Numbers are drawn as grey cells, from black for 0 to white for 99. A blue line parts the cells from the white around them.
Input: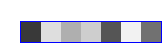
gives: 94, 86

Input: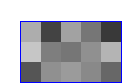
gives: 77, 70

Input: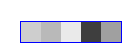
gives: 91, 80

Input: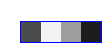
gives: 94, 61

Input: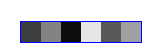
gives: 89, 62

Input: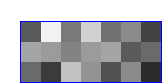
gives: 94, 81
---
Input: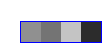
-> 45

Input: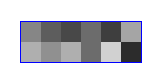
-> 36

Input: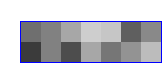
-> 50

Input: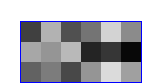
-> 69

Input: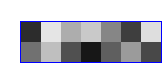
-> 89

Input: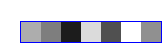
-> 49

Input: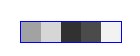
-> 83
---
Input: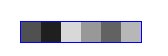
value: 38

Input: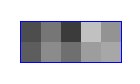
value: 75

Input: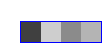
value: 54

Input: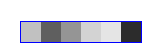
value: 89

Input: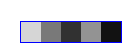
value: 57

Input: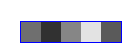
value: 88
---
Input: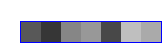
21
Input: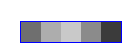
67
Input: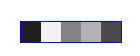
94
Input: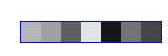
62
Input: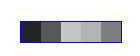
34
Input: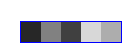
50
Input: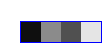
54
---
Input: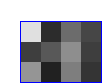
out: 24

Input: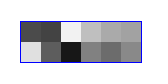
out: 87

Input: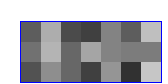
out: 44

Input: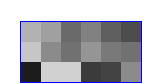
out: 77

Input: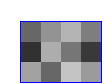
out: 19

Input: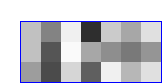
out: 75

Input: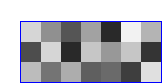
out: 30
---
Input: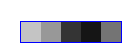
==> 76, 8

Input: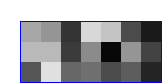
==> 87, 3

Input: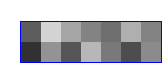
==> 82, 19

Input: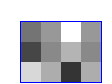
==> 99, 20

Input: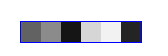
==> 94, 8

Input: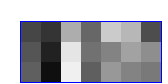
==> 93, 6
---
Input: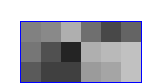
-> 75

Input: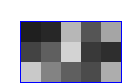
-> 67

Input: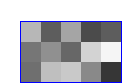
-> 21

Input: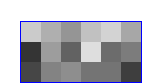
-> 24

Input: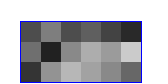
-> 40

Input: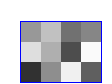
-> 37

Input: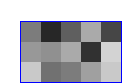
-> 78
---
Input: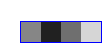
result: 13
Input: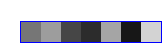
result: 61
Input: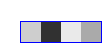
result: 19
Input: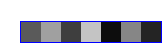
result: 62
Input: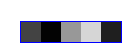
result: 1
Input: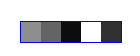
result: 39
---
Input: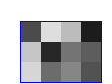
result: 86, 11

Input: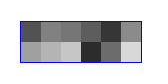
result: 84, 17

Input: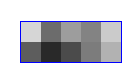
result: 83, 16

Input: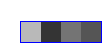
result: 72, 20

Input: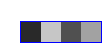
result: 77, 16

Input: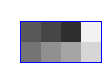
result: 94, 18
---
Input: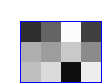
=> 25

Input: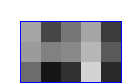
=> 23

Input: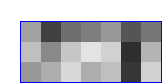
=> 46

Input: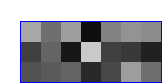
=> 54

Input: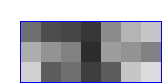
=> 77

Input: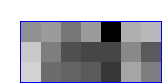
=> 72

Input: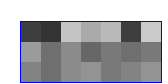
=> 79

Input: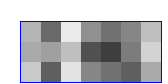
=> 74
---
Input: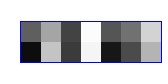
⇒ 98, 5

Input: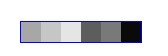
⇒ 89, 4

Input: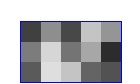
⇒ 86, 17

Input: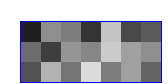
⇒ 85, 12

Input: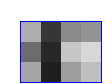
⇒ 84, 12

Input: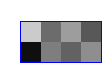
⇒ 79, 6

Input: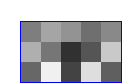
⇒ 93, 19
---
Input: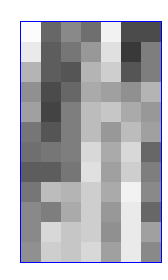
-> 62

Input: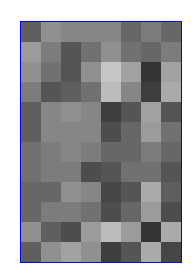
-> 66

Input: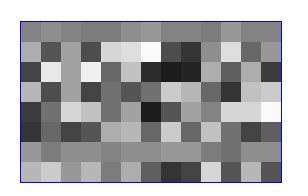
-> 55

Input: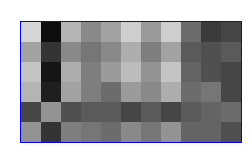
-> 42

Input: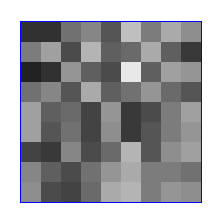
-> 44
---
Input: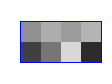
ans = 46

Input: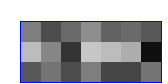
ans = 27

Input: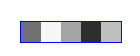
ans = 64

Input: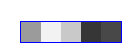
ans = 78

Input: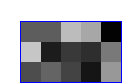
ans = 26

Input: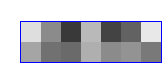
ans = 54
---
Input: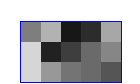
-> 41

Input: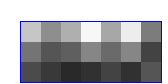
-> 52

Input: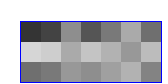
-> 59

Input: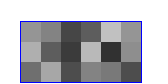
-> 19

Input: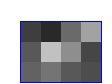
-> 55

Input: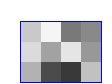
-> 89

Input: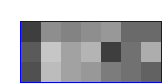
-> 44

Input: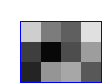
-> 30

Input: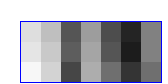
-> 11

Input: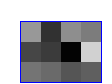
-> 1
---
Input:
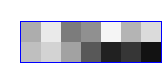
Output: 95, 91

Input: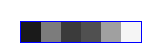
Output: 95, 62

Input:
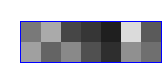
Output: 85, 66

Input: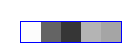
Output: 98, 70

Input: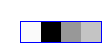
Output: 97, 76

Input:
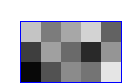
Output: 89, 82

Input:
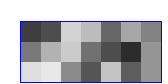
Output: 90, 86
